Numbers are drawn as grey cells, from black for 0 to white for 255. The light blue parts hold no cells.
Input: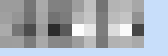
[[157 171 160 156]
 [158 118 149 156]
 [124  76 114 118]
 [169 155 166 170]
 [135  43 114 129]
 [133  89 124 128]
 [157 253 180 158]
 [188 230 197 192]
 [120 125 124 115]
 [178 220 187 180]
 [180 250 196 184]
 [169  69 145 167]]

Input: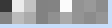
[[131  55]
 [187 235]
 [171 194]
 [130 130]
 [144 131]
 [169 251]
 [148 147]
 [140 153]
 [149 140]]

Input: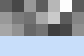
[[166 153  98]
 [146 123  71]
 [103 114 152]
 [115 169  93]
 [ 61 202 183]
 [ 70  92 253]
 [144 133  90]]

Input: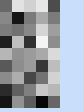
[[ 21  43 139  89 182  30 124 136 104]
 [146  96 173 141 145 191 113  21 226]
 [ 93 128  71 155 155  48 136 122 209]
 [  8 199 115  55 169 244 213 170 231]
 [102 183 210 189 218 141 158 123  76]]

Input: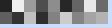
[[ 95  35]
 [ 51 238]
 [192 156]
 [ 46  78]
 [130 141]
 [204  39]
 [132 101]
 [164 231]
 [178 106]]

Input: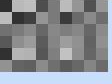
[[146  49  88 113 188  47]
 [100 181 142 123  50 185]
 [ 96 178 155 137  64 190]
 [139  86  91 103 149  78]
 [111 127 133 136 122 122]
 [ 91 194 157 126  59 187]
 [104 142 145 135 106 149]
 [133 102  98 103 138  81]
 [107 132 144 138 110 149]]

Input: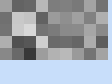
[[136 175 115 112 161]
 [105  81 202 200  99]
 [ 56  87 216 195 103]
 [157 207 116  98 184]
 [178 106 123 155 125]
 [185 109 138 143 128]
 [154 102 139 160 121]
 [116 172 166 129 163]
 [163  93 137 175 114]]
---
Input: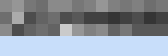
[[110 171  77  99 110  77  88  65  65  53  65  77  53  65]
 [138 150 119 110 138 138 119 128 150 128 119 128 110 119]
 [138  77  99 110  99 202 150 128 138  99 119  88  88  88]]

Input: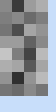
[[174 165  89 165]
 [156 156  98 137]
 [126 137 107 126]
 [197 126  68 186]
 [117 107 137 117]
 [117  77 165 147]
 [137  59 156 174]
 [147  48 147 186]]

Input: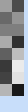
[[ 57 235]
 [ 66 225]
 [ 96 190]
 [105 148]
 [126 126]
 [159  75]
 [171  48]
 [181  25]]

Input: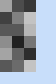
[[ 65 129 195]
 [ 88 107 195]
 [164  98  45]
 [ 88  88 183]
 [164  76  55]
 [141  33 117]]

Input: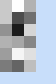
[[201 254 178]
 [157 245 224]
 [178 167 134]
 [123 100 190]
 [201  77 111]
 [146  27 213]]

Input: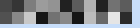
[[ 81 136 200  22 114 136  22 188 104 229  43]
 [ 71  53 125 156 147  33  92 178  33 114  92]]
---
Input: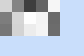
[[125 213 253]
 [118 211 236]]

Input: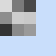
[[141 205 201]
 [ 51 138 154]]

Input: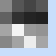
[[ 97  49  36]
 [165 243 153]]

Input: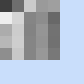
[[238 213 133]
 [172 204 131]]

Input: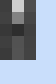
[[ 65 130  70]
 [ 56  46  64]]

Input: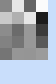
[[201 176 230]
 [140 107 152]]

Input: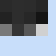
[[ 34  45  39]
 [120  52  87]]

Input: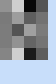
[[122 157  94]
 [124  84 160]]

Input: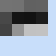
[[ 72  20  18]
 [ 66 147 193]]
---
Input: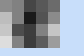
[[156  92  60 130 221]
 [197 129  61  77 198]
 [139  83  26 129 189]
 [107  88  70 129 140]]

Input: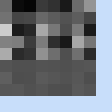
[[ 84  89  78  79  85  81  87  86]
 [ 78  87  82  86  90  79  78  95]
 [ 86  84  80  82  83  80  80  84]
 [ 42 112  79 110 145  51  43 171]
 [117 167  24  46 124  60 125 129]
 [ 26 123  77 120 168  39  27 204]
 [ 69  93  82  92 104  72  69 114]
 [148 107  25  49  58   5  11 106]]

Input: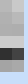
[[169 164]
 [ 67  48]
 [204 204]
 [174 175]
 [185 177]
 [201 184]]

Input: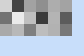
[[120 178 189 127 184 169]
 [ 92 180  59 191 234 114]
 [163 173 143 162  67 211]]

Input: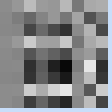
[[ 68 188 137  37  62 101  61 134 140]
 [203  87 145 229 209 172 204 141 140]
 [ 55 188 138  25  57  97  51 133 135]
 [ 46 229 125   8  31  91  48 138 137]
 [ 93 155 143  74  97 115  85 133 138]
 [185 169 118 199 160 161 202 153 141]
 [ 73 179 138  49  74 106  70 134 136]
 [121  82 164 119 151 132 104 125 137]
 [173 169 120 184 151 155 188 151 140]]

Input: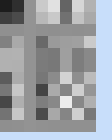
[[144 144 144 144 145 147 144 143]
 [120 207 133 168  75 147 199 115]
 [175 136 236 136 126 147 175  71]
 [149 206 133 170  68 147 199 119]
 [187 142 211 139 119 147 171  92]
 [137 125 160 120 123 147 176 177]
 [137 125 159 121 124 147 178 177]
 [202 160 158 154 105 147 169 129]
 [144 143 144 143 144 147 144 144]
 [169 194 113 201 184 147  75  63]
 [178 214 100 225 202 147  47  29]]
